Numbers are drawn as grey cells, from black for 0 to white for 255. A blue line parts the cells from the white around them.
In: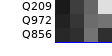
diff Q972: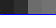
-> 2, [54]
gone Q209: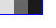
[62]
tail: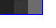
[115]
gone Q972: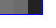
[54]
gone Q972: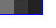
[108]

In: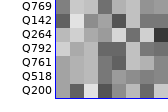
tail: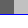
[178 135]
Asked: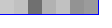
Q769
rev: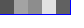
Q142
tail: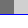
[55]
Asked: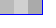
Q264
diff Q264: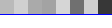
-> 4, [155]

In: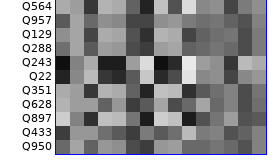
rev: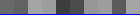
Q288
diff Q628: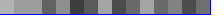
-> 5, [151]

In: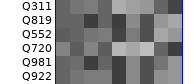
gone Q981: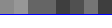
[109]
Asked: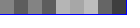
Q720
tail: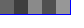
[167]
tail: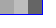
[62]
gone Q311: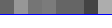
[159]

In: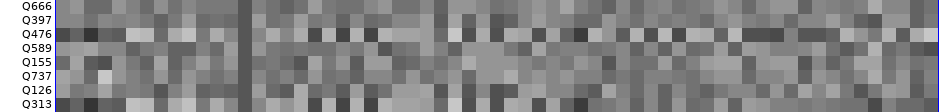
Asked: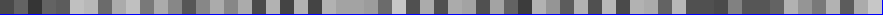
Q476
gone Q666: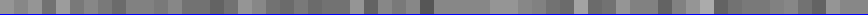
[143]
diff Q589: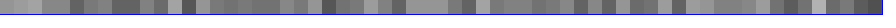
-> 13, [156]
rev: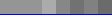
Q155

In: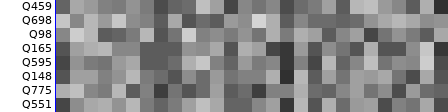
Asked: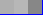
Q165
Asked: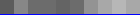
Q698
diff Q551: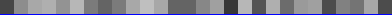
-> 10, [160]
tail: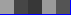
[141 116  84 175  84  84 141 198  55]

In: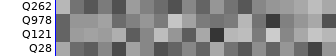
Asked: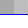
Q262
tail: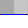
[183]
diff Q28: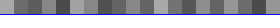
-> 19, [67]
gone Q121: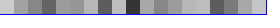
[175]
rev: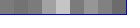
Q978
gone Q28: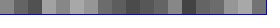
[142]
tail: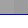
[175  93 135 189 150  93 168  53 183 189 123 204 135 168 197 183]

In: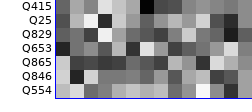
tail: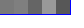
[168 189  65  87 161]
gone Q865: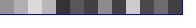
[58]
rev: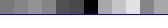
Q415

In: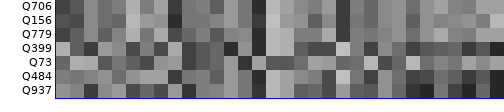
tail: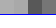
[ 95  74 145 153  66  88 103 153  53 161  88  88 110 161 153 103 110 183
  74 103 183 110 131 118 161 137 161]
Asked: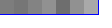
Q779
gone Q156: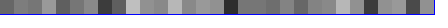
[82]
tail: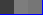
[131 145 110 145 169 131 125 161 161]
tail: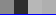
[125 125 169  60 125 118 131 145 110 145 169 131 125 161 161]

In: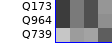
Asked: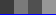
Q173
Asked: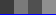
Q964
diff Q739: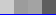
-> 1, [198]

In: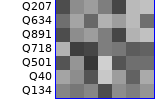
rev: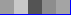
Q40
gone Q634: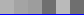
[104]
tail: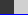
[ 84 111 111]
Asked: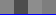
Q134
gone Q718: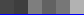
[92]
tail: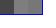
[92 98]

